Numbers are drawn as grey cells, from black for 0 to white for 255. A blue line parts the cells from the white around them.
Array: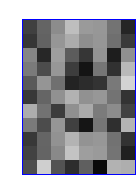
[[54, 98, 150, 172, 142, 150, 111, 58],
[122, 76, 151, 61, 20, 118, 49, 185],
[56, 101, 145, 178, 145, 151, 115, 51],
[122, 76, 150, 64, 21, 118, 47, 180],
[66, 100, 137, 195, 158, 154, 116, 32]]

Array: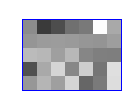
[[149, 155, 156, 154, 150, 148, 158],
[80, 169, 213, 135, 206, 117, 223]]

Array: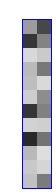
[[54, 131],
[186, 120],
[205, 141],
[210, 207],
[185, 222],
[193, 123]]

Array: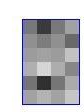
[[144, 125, 144, 105],
[175, 213, 173, 135],
[162, 179, 162, 198]]

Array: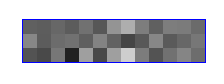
[[135, 92, 108, 113, 95, 131, 98, 69, 88, 135, 90, 103, 119]]

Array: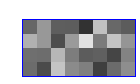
[[177, 152, 77, 154, 226, 123, 196, 149],
[108, 75, 196, 139, 127, 63, 107, 142]]

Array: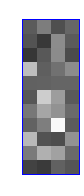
[[83, 56, 140, 91],
[190, 95, 113, 140],
[87, 205, 157, 90],
[98, 126, 249, 92],
[122, 176, 161, 106]]

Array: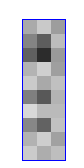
[[132, 93, 188],
[179, 207, 159],
[127, 88, 179],
[135, 98, 193],
[203, 173, 190]]
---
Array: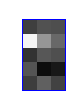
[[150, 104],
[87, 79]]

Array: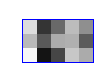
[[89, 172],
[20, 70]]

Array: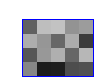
[[150, 103],
[152, 175]]

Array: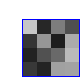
[[150, 29],
[81, 105]]

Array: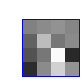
[[188, 119],
[119, 251]]

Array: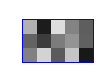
[[60, 124],
[211, 91]]
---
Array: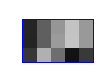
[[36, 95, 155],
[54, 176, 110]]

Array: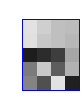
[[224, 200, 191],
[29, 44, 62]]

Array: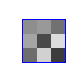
[[165, 73, 220],
[109, 209, 60]]

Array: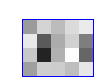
[[233, 90, 172],
[200, 35, 177]]

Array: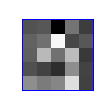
[[98, 112, 247],
[95, 185, 113]]

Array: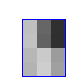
[[194, 98, 47],
[183, 202, 156]]

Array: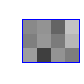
[[127, 151, 123],
[157, 63, 147]]

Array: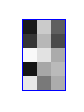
[[53, 183, 74],
[249, 226, 171]]

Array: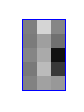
[[123, 159, 112],
[133, 170, 17]]
